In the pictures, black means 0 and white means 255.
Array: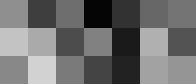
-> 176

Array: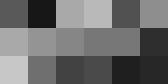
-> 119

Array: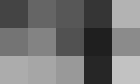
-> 31

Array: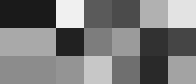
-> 49

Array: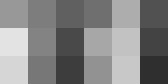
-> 194

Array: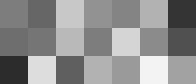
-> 139

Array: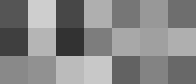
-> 160

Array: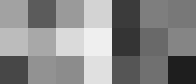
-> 105

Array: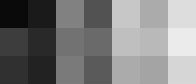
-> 185
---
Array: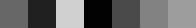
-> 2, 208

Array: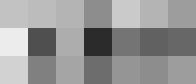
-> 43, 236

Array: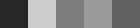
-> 125, 204

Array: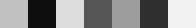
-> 86, 242

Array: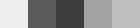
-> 60, 237

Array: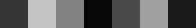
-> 7, 195

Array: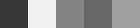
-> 132, 240
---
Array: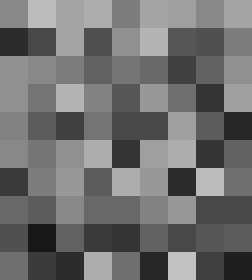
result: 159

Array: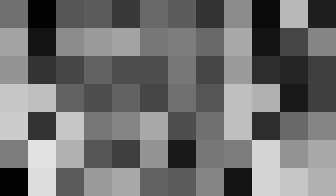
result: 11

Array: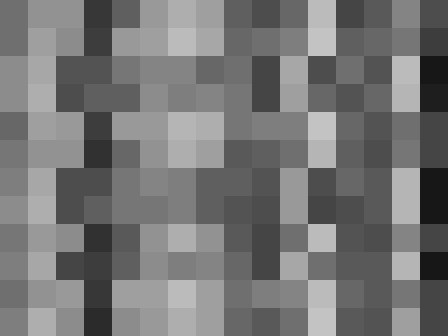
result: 89

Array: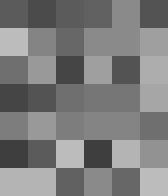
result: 97

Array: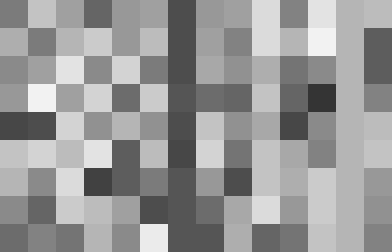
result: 227
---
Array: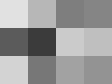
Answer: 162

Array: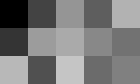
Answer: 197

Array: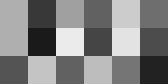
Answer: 97

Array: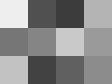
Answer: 96

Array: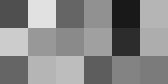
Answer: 189

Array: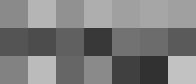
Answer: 102
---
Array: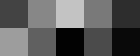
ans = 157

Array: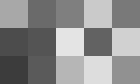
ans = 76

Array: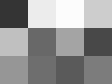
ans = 192

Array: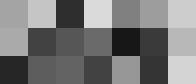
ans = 170

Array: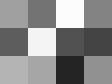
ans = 93

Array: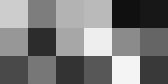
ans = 151

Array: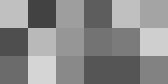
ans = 78

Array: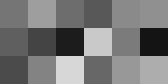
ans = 95

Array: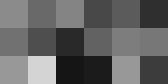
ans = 113

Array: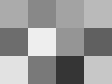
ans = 109
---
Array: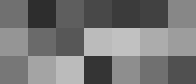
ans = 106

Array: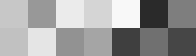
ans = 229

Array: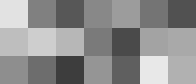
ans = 206

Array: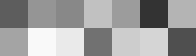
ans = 249

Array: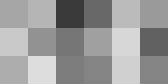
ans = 146

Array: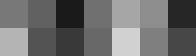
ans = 83

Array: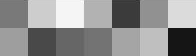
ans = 73
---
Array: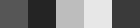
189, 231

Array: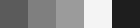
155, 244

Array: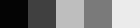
190, 235

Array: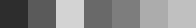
105, 211

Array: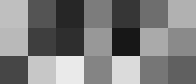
152, 234

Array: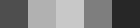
200, 200

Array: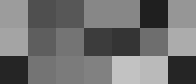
60, 194

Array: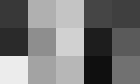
209, 236
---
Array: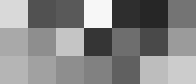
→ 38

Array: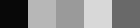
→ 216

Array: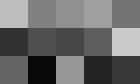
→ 159

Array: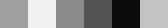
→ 11

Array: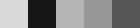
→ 152

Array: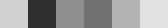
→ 178

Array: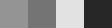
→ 226

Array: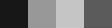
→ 197

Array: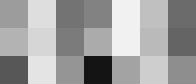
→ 192

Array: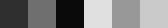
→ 152
